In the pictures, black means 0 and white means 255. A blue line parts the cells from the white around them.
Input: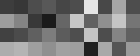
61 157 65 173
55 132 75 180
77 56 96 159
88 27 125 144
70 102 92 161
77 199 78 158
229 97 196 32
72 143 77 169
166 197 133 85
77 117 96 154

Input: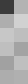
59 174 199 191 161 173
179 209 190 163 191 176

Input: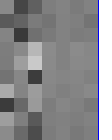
137 90 132 125 124 115 170 59 158 139
70 99 57 137 158 135 132 104 127 106
96 123 112 183 201 60 156 154 89 76
126 116 122 139 138 136 134 125 127 124
131 130 130 130 130 133 128 134 129 130
123 127 124 139 137 134 132 129 126 121
130 116 126 135 136 129 137 121 130 127

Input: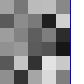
163 90 157 145 88 143
119 140 131 153 197 52
187 122 94 91 50 166
189 31 126 83 227 217
136 208 44 22 201 126

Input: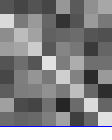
85 218 141 158 84 71 93 160 109
69 122 188 165 110 126 125 75 101
83 154 162 204 85 149 128 68 105
70 102 97 88 226 120 145 113 127
151 51 102 133 125 207 121 37 163
90 83 108 119 173 130 190 107 62
144 154 85 58 111 42 103 219 104
167 120 80 101 112 154 45 101 225

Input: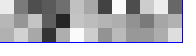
235 183 177
122 150 210
78 196 168
90 94 51
111 37 174
193 196 250
167 188 206
66 180 147
251 174 186
77 146 152
205 122 153
237 166 173
103 178 222

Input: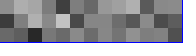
142 60 105
174 127 94
166 176 40
124 137 120
63 195 106
126 73 138
104 134 108
152 134 135
160 109 116
176 87 145
90 139 126
137 76 130
139 93 80

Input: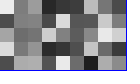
236 76 165 219 77
125 128 109 121 172
156 131 116 148 175
40 73 206 43 83
55 218 129 54 234
61 86 92 79 108
188 87 137 196 30
118 202 233 106 173
75 125 208 58 139

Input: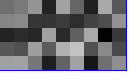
111 133 35 88 160
121 137 44 80 162
148 54 39 158 119
34 52 161 92 30
162 59 42 177 99
102 45 96 194 162
32 67 168 80 22
169 77 3 137 111
88 146 57 74 143
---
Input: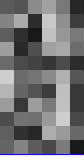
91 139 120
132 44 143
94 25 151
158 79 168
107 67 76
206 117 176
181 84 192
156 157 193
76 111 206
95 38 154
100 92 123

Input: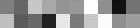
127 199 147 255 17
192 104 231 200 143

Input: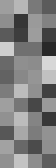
158 121
142 154
90 157
206 112
105 140
98 149
124 144
159 71
145 132
87 124
162 75
144 141

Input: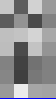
199 210
92 74
191 212
189 195
130 114
134 120
153 166

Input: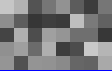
198 83 146 60
142 54 59 122
68 77 149 111
144 107 61 201
149 148 138 99

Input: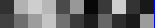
49 206 74 7 206 24
65 157 113 29 45 156

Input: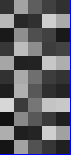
50 94 48
183 48 170
25 79 25
55 141 67
166 35 174
49 111 51
31 88 36
215 118 200
18 88 31
174 36 161
21 82 32
